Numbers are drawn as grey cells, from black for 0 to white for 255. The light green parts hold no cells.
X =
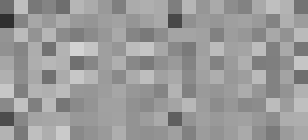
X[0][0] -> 110
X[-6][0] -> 166
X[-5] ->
[176, 141, 168, 113, 171, 199, 182, 155, 138, 171, 190, 161, 169, 139, 161, 174, 152, 158, 186, 130, 163, 110]
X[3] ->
[145, 133, 173, 114, 179, 211, 196, 159, 150, 188, 197, 167, 137, 122, 160, 188, 161, 164, 189, 128, 169, 118]
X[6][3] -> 175
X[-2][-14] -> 162
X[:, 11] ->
[170, 169, 141, 167, 143, 161, 132, 153, 170, 147]
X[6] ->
[199, 127, 179, 175, 187, 151, 150, 157, 166, 151, 146, 132, 179, 129, 154, 149, 156, 172, 150, 130, 147, 177]
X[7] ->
[137, 193, 127, 185, 118, 138, 148, 161, 161, 145, 138, 153, 164, 184, 157, 140, 151, 137, 140, 188, 156, 191]
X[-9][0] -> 47
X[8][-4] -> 152
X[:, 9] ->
[171, 149, 133, 188, 136, 171, 151, 145, 147, 147]
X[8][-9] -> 148
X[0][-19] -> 132
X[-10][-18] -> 110
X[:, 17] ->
[130, 162, 151, 164, 175, 158, 172, 137, 161, 170]
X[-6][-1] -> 197
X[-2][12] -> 95
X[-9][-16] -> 149
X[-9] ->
[47, 132, 167, 153, 172, 153, 149, 158, 162, 149, 160, 169, 72, 144, 155, 150, 159, 162, 154, 131, 175, 156]
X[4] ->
[166, 137, 174, 183, 178, 112, 134, 159, 175, 136, 122, 143, 154, 131, 164, 130, 155, 175, 125, 127, 142, 197]
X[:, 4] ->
[110, 172, 139, 179, 178, 171, 187, 118, 168, 202]
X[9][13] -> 129
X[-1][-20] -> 191

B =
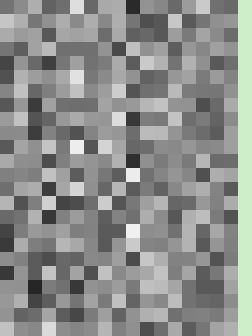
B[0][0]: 115
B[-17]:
[87, 151, 59, 161, 112, 110, 111, 163, 145, 153, 182, 194, 147, 146, 78, 106, 170]
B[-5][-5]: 126
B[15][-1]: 83
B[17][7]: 89
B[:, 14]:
[202, 117, 164, 135, 144, 123, 119, 78, 123, 108, 135, 182, 80, 174, 152, 189, 102, 89, 150, 91, 89, 105, 129, 118]
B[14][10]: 159
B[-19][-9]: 168
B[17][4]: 182
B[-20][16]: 110
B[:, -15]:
[174, 118, 161, 162, 105, 157, 103, 59, 84, 61, 144, 141, 126, 173, 127, 178, 153, 126, 91, 91, 38, 68, 108, 136]
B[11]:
[169, 142, 141, 77, 128, 156, 148, 137, 177, 47, 144, 123, 140, 122, 182, 107, 109]
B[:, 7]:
[169, 136, 109, 147, 124, 138, 157, 163, 150, 156, 212, 137, 119, 103, 204, 94, 90, 89, 133, 193, 141, 122, 159, 181]
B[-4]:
[146, 145, 38, 124, 113, 56, 146, 141, 156, 122, 191, 187, 165, 114, 89, 89, 162]
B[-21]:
[117, 94, 162, 186, 112, 112, 112, 147, 73, 192, 145, 160, 93, 151, 135, 160, 147]
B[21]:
[152, 176, 68, 93, 152, 116, 163, 122, 192, 100, 149, 136, 188, 114, 105, 101, 140]
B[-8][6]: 130
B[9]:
[138, 139, 61, 130, 105, 82, 132, 156, 150, 109, 187, 185, 148, 122, 108, 92, 158]
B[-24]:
[115, 139, 174, 98, 110, 222, 104, 169, 172, 42, 147, 135, 105, 156, 202, 112, 105]
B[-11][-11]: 144
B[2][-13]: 166
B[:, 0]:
[115, 197, 171, 117, 69, 81, 133, 87, 155, 138, 89, 169, 128, 111, 181, 105, 68, 58, 141, 56, 146, 152, 147, 193]
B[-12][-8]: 236
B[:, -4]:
[156, 90, 122, 151, 177, 162, 123, 146, 110, 122, 150, 122, 134, 161, 106, 175, 180, 179, 131, 165, 114, 114, 127, 92]
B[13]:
[111, 164, 173, 62, 166, 212, 144, 103, 182, 91, 123, 98, 136, 161, 174, 131, 90]
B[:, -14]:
[98, 145, 88, 186, 64, 143, 127, 161, 101, 130, 196, 77, 193, 62, 208, 56, 146, 117, 78, 195, 124, 93, 165, 218]
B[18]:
[141, 129, 91, 78, 104, 99, 137, 133, 159, 76, 198, 175, 130, 131, 150, 83, 124]

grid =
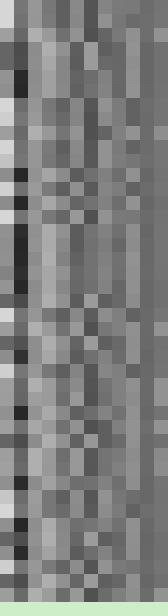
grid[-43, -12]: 214
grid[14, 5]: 101
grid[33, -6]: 87
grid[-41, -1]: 146
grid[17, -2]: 105
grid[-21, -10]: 150
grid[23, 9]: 144
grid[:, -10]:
[151, 150, 175, 140, 142, 140, 142, 149, 153, 175, 150, 150, 146, 154, 141, 152, 144, 147, 140, 147, 140, 143, 150, 175, 142, 142, 151, 175, 158, 147, 167, 140, 175, 175, 140, 156, 153, 142, 145, 140, 151, 145, 174]
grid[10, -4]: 122
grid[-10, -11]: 106
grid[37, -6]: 117
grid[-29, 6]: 114
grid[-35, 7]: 138
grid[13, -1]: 117
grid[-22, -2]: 104
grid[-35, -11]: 118
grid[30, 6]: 81
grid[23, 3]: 154
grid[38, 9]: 143
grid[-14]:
[145, 39, 147, 169, 137, 96, 109, 131, 113, 145, 104, 115]
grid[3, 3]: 174
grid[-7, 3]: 119
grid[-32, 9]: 118
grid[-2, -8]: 145
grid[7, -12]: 214
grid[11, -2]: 110
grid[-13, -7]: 145
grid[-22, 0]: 103
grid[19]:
[131, 47, 147, 166, 145, 105, 114, 131, 112, 143, 106, 115]
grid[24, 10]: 105
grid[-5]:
[101, 78, 145, 174, 136, 103, 155, 95, 103, 143, 103, 112]
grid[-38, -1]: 113
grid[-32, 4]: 102
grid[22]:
[214, 117, 150, 119, 95, 136, 92, 141, 127, 98, 106, 117]
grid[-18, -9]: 167

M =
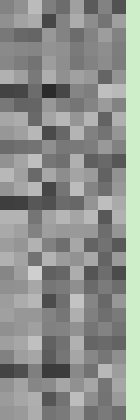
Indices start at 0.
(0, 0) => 131
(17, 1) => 149
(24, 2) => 192
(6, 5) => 133
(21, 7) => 104
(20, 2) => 167
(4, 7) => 140
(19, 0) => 134
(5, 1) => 159
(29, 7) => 122
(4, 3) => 157
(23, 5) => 146
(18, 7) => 100
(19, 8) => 75
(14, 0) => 62
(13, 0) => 148
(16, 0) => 169
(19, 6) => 85
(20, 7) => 123
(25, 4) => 118
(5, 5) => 161
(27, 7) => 117
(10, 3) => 143
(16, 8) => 149
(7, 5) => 117
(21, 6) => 133
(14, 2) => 87
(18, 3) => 179
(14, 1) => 64
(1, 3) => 71
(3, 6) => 134
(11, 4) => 111
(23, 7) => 131
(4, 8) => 124
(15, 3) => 163
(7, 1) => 100
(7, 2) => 101
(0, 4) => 108

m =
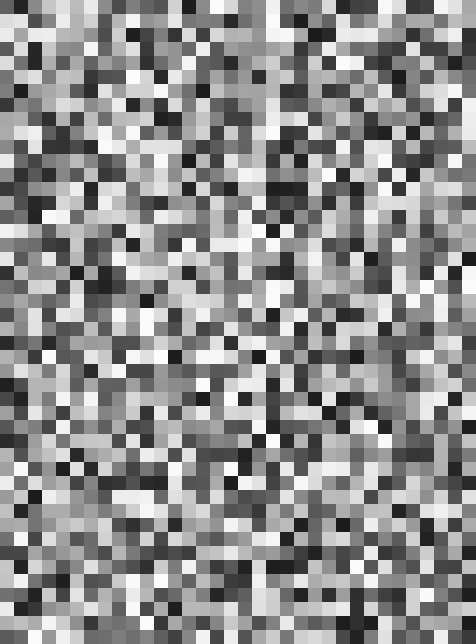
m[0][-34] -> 96
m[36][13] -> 195
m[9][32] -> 177
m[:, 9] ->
[127, 243, 30, 224, 161, 252, 210, 39, 190, 248, 173, 219, 190, 111, 126, 185, 233, 35, 197, 242, 125, 136, 169, 145, 80, 246, 71, 159, 215, 202, 70, 227, 111, 67, 81, 237, 206, 48, 92, 121, 79, 249, 235, 249, 125, 111]
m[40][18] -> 217
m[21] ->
[139, 166, 137, 100, 122, 235, 75, 86, 148, 136, 28, 141, 181, 222, 217, 207, 131, 239, 175, 251, 129, 83, 164, 88, 105, 201, 188, 231, 104, 246, 139, 242, 129, 186]
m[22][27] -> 240
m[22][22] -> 93
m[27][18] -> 235
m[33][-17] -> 43
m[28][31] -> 240
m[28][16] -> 250
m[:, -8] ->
[70, 152, 236, 119, 66, 189, 136, 206, 58, 44, 230, 210, 188, 145, 197, 240, 197, 182, 31, 87, 77, 188, 165, 217, 146, 133, 183, 201, 116, 44, 251, 169, 136, 232, 229, 72, 191, 237, 74, 237, 86, 245, 108, 213, 31, 124]
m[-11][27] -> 169
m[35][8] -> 238
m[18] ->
[230, 89, 146, 231, 75, 183, 72, 115, 245, 197, 167, 156, 238, 193, 215, 138, 89, 198, 165, 166, 48, 182, 243, 148, 70, 228, 31, 91, 146, 141, 82, 125, 224, 27]
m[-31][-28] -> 190
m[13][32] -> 223
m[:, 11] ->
[84, 159, 126, 158, 108, 41, 248, 57, 32, 152, 226, 249, 216, 226, 48, 238, 125, 122, 156, 215, 74, 141, 221, 132, 211, 252, 153, 150, 177, 234, 176, 162, 219, 81, 39, 105, 225, 184, 73, 59, 204, 252, 79, 171, 55, 94]
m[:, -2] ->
[226, 188, 239, 138, 33, 136, 247, 63, 102, 177, 92, 247, 112, 223, 118, 139, 186, 137, 224, 38, 80, 129, 93, 130, 229, 179, 79, 210, 37, 196, 146, 95, 74, 37, 69, 83, 219, 61, 194, 169, 66, 182, 82, 190, 157, 93]
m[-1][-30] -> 240
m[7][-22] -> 219
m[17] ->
[135, 115, 109, 61, 54, 199, 65, 86, 191, 35, 195, 122, 55, 245, 86, 234, 235, 249, 149, 248, 141, 149, 221, 75, 99, 42, 182, 99, 240, 139, 114, 76, 137, 176]
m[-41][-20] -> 100
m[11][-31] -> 124
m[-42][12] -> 148
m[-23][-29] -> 89
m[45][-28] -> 107
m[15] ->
[95, 113, 36, 249, 242, 105, 190, 206, 213, 185, 105, 238, 219, 182, 123, 186, 104, 240, 81, 139, 40, 141, 91, 207, 171, 115, 240, 179, 58, 208, 104, 201, 139, 204]
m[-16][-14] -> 87
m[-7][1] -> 71
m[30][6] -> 143
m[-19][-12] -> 159
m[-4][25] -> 46
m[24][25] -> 115
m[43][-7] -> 111
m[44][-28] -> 55
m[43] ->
[235, 35, 54, 144, 157, 183, 227, 185, 94, 249, 73, 171, 31, 184, 183, 173, 227, 105, 224, 205, 140, 188, 197, 219, 235, 48, 213, 111, 66, 210, 96, 85, 190, 207]
